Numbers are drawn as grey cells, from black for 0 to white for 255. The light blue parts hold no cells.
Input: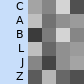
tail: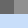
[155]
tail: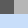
[103  80]
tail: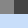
[144 164]
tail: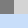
[134]
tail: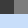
[212 134]
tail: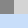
[80]
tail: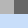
[80]

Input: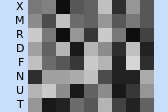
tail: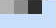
[192  34]
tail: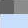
[ 25  55 150]
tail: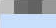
[ 87 120  87]
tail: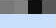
[ 98 192  46 150  87]

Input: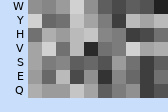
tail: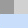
[144  94  74  94  83  33]
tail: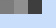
[83]
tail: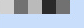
[124 209 164 174]
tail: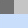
[164 124  62 186 164 186]

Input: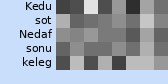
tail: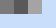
[100]
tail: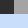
[112]
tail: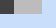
[152]
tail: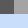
[100]
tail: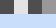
[ 46 164 112]
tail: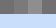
[198 132]

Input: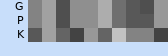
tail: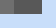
[152]
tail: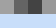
[100 194 131 131  67]
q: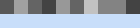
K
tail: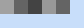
[194 131 131  67]
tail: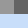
[194 131 131  67]
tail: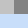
[131  67]
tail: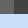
[152 100 194 131 131  67]

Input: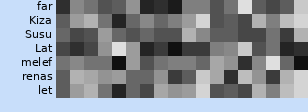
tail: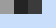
[ 16  59  59 127 136 201  82 115  36  47]
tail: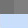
[127 103 167 147  47 136 223 103  16]

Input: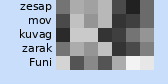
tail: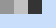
[ 74 127]
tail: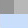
[ 52  63 107]
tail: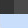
[127]
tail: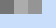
[193  52  74 127]

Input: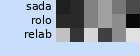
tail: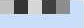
[225]
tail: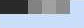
[10]
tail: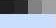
[119  73]

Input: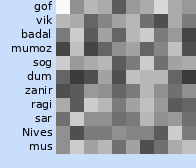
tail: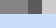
[123]
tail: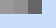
[123 183 144 112 144]
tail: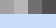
[171 123]
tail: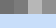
[153 112]
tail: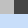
[101 144 162 101 133 192  79]
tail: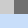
[162 171]
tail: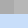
[ 91 123 204 112 162 171]

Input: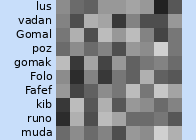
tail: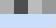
[188 131  68 119]
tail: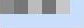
[164]

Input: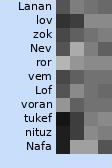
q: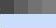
zok
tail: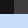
[126 138]
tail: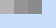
[138]
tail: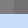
[105]
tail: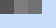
[105]
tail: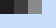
[126]

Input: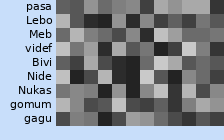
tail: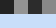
[ 64  96  64 118  87]
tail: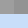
[107  75  53  87  64]

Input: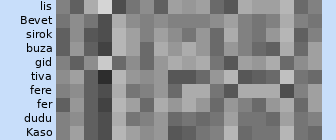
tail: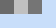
[106]
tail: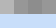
[ 87  87 106 151 182  87  96 106 192 117 106]

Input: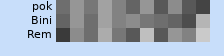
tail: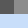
[88 68]
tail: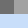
[130 140 119 110 100  77 181]
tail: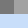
[130 100 150  88 140  88  68]
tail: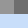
[162 130 140 119 110 100  77 181]
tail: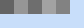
[140 119 110 100  77 181]
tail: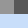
[140  88  68]

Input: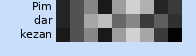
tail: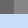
[58 94 48]
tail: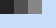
[ 25 157 209 177  36  58]
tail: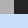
[58]
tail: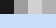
[36 58]
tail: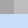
[103 135  58  94  48]
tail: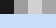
[58  2]
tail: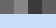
[48]

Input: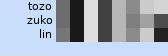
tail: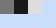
[ 65 182 138 203  34]
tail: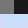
[222  65 182 138 203  34]
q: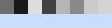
tozo

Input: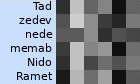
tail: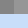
[ 16 110]
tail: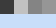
[ 16 110]
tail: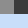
[ 37 121]
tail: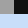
[90]
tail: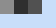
[70]
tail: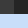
[121]
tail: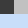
[132 150  16 110]

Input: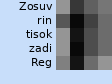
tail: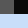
[ 65 108]
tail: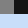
[108 149]
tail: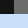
[149]
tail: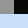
[ 77 108]
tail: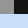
[ 77 108]
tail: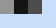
[108]

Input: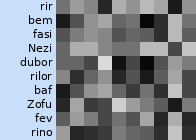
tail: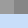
[ 38 174 146 185 165  26 146]
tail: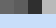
[93]
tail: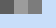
[ 71 114  83 165  38 174  38]

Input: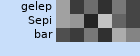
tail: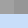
[ 36 195 100  69]
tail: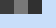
[172 132]

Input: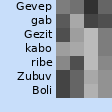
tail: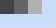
[146]
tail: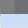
[ 49 101]
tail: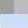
[125]
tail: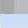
[125]
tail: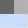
[146]
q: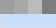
kabo
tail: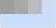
[125]

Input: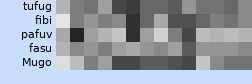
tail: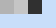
[159 209 126  71 188 179 188 179]
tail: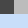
[179 188 179]
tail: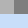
[115 159  71  60 103 103  91 149 115 115 103 137]
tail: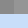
[126 159 169 149 137 159  91 149 149 149 137]
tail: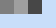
[ 71  91  91  81  71 197 137 115 115]

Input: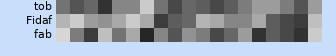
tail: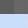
[180 168 134 134 168  93  72  60 191]
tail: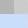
[156 146 168 203 168  60  93 103 180 168 134 134 168  93  72  60 191]
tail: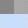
[ 93  72  60 191]
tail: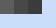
[191]
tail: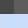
[124 156 156 124  84 156]

